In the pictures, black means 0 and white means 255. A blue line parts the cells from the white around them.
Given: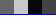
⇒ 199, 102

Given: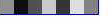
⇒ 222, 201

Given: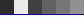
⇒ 234, 145

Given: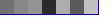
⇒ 192, 173

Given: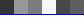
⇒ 246, 151

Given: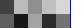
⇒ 215, 192

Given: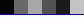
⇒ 195, 167

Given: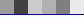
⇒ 234, 204
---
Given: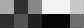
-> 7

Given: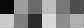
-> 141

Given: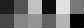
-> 182

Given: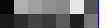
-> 32

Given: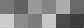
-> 73

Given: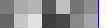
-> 135

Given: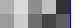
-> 69

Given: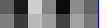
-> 163
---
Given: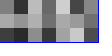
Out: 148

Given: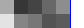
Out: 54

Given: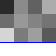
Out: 152

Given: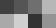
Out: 85

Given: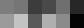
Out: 118

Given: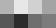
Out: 231
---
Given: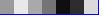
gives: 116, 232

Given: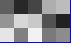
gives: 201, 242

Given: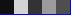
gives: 51, 211

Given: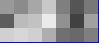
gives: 234, 234

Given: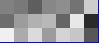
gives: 184, 240

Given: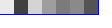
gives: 158, 234

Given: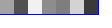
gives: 141, 241

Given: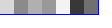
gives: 153, 243
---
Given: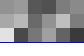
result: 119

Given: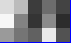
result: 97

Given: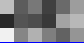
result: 177

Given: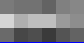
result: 78

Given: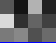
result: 80

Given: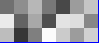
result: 127

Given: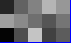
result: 196

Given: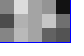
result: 164

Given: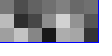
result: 134
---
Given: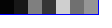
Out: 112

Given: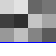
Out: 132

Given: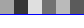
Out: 186

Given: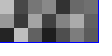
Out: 125

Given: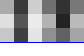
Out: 98

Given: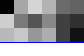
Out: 64
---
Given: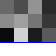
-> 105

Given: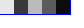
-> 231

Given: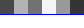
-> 72

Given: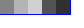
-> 131

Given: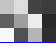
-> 195

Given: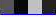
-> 84

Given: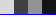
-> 216

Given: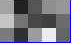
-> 163

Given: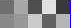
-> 111

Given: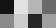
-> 19
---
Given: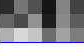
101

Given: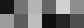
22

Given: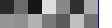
41

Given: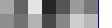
167

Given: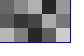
90

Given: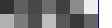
49
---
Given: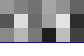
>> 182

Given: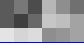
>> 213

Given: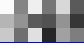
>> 111

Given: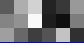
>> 104

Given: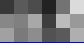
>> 122

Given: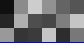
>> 53

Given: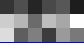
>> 94
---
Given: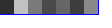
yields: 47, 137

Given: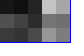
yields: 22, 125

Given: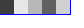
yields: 60, 209

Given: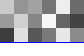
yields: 201, 140

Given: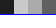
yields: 31, 96

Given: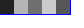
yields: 34, 87

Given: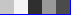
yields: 198, 75
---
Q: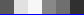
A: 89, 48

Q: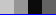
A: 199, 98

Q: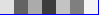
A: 225, 244

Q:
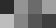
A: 43, 63

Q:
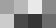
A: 161, 108

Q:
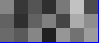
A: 134, 156

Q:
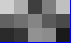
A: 208, 26

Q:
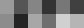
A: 155, 181
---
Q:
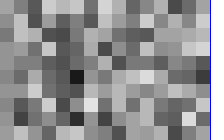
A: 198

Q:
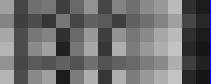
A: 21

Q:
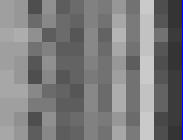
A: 59

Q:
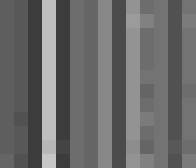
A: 115

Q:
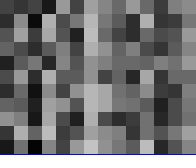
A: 113
